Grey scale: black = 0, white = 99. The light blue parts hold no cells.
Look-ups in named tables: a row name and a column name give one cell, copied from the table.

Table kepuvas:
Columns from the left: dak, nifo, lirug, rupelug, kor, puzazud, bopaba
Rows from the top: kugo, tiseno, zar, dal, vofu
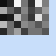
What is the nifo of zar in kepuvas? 11
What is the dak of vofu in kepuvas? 15
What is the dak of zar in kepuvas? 7
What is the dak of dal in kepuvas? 72
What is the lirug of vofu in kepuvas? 62
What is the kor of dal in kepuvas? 47
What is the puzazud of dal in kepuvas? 34
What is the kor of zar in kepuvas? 21
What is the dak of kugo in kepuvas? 6
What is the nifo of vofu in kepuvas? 44
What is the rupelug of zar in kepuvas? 43
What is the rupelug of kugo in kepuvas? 46
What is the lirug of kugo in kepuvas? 95
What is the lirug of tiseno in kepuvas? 24
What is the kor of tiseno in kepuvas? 26
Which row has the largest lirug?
kugo

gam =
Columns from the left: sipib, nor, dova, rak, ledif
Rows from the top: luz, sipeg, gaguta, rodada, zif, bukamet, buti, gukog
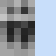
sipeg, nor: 35
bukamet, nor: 18
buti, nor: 52
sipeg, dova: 53
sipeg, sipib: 66
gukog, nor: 64

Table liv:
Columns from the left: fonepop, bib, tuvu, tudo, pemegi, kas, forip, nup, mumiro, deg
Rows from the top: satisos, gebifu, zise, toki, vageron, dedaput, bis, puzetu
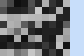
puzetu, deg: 70
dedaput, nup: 10
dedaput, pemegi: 55
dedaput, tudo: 6
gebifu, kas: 78
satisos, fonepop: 42
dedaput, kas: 67
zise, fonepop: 75
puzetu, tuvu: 44
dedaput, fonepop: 11
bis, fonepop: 9
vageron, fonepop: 72
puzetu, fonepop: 66
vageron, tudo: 67
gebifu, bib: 13
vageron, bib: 60
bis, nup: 13
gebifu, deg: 13
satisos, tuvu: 6

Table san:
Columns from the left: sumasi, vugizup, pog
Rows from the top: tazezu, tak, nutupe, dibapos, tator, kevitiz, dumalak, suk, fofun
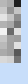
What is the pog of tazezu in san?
12
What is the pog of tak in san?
76
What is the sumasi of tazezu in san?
71
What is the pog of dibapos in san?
45
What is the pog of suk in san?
34
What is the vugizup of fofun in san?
81
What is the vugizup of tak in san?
57

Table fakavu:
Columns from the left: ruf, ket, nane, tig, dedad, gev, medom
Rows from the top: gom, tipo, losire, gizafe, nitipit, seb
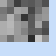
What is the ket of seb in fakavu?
44
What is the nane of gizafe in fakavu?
60
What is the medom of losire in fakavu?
59
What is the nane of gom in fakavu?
24
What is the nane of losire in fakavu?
53
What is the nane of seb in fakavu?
59
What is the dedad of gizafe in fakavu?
35
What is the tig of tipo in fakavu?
60
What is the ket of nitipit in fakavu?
69
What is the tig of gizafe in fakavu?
56
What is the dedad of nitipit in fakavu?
37
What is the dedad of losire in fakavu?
35
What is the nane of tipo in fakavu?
63
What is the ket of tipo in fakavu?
38
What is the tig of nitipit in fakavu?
51
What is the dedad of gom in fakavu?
34
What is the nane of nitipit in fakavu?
60

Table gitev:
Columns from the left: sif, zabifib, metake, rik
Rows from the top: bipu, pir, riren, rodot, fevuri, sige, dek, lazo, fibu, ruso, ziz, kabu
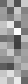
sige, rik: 74
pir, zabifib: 37
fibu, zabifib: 53
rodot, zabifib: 90
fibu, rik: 60
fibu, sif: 54
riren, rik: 57
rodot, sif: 76
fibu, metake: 68
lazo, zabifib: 78
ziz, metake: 68
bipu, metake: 31
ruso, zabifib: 30
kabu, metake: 91
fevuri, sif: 72
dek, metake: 25
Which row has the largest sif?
kabu

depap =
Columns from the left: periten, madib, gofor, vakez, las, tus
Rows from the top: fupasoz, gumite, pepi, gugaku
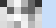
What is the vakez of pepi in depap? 91
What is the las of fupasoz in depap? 39
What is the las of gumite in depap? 39
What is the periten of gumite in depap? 88
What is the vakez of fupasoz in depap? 69
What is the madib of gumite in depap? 39
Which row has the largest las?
gugaku

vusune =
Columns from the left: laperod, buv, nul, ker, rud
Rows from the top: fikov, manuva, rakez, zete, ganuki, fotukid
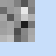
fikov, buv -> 60
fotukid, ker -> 51
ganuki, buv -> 65
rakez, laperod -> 65
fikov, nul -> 50
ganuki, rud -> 64
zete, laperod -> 60
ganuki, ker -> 52
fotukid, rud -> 66

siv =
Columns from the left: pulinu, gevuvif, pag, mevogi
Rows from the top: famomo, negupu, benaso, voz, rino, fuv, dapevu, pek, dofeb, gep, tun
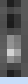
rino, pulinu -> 32
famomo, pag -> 20
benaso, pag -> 20
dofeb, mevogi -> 31
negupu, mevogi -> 34
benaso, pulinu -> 31
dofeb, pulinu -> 36
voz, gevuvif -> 11
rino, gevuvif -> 27
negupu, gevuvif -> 27
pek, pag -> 64
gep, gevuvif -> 27
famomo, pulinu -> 30
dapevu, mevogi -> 32
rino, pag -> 29
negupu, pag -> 31
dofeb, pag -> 47
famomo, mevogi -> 34
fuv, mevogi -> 32

